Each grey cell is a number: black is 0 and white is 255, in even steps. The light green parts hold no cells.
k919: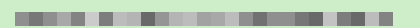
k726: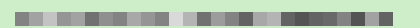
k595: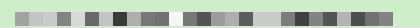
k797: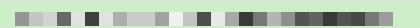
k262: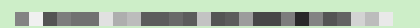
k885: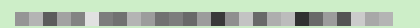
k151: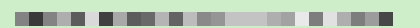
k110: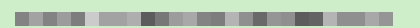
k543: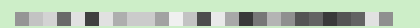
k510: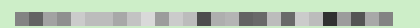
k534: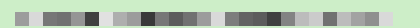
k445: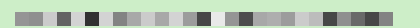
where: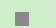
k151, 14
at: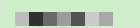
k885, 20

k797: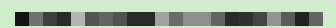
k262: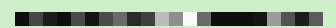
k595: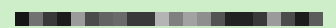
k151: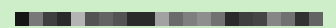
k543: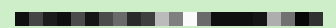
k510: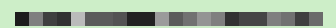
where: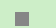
k151, 19
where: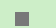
k151, 2
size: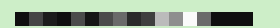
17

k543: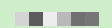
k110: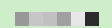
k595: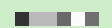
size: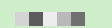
5
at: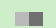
k543, 4
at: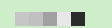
k110, 2
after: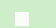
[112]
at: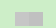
k110, 2
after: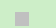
[160]
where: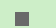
k595, 4

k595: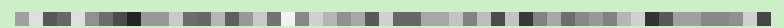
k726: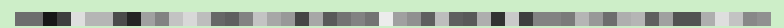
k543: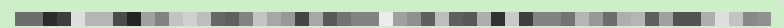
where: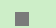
k726, 40
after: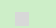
[189]
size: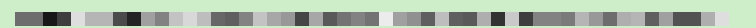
51
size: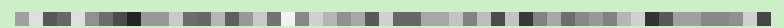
54

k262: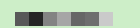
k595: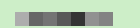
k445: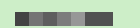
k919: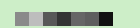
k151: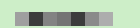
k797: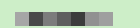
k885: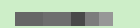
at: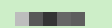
k919, 2
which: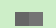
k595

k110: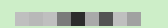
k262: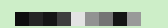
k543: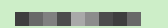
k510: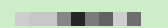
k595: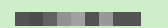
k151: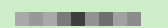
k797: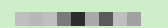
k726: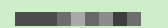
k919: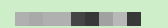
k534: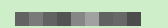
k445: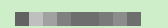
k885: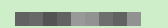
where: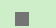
k262, 7
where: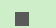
k797, 7
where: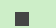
k919, 5
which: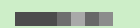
k726
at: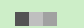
k110, 7

